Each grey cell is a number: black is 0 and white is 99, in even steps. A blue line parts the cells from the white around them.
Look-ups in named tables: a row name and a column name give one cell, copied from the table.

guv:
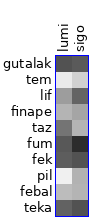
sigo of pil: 69
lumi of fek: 36
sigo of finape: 64
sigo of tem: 81
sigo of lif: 39
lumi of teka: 38
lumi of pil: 93

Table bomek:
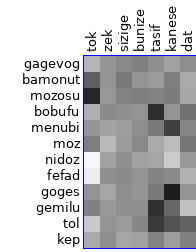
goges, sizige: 55
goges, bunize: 58
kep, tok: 66
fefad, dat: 69
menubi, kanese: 25
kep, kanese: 61
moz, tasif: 66
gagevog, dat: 55
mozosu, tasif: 51
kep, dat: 50
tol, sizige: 60
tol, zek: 58
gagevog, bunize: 50
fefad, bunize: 57
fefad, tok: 92
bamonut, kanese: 49

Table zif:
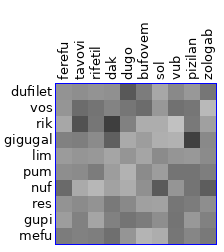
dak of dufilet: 56
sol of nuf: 35
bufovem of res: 62
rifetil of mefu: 49
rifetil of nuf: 71
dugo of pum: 69
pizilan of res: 48
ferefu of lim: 60
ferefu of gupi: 61
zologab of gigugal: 53
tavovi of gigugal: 49

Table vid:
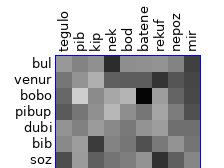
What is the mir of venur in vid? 27
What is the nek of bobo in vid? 65
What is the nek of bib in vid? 51
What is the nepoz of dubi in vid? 43
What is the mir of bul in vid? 25
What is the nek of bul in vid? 17
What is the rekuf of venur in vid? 20
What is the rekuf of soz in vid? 19
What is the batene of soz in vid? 57
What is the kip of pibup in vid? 56
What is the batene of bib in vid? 31
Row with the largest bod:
bobo

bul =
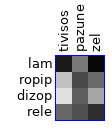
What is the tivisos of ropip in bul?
75
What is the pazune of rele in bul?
31
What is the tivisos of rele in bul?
40
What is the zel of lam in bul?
3
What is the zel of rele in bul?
18
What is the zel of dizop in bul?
64
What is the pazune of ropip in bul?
28
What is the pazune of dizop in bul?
36
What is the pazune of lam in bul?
47
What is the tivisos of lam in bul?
10
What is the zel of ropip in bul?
41
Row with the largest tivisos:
dizop

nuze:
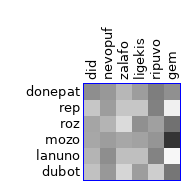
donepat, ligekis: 61
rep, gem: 93
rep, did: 77
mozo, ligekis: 63
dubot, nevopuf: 59
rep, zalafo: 77
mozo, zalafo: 65
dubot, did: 75
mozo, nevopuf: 61
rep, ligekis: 77

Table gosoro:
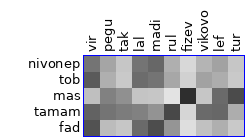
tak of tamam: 48
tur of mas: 29
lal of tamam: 50
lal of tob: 42
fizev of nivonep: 84
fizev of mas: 18
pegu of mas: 50
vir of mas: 74
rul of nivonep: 68
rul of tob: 65
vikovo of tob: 63
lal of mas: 76
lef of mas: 41
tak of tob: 78
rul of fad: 58
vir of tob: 35
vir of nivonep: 45
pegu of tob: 68
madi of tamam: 57
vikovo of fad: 75

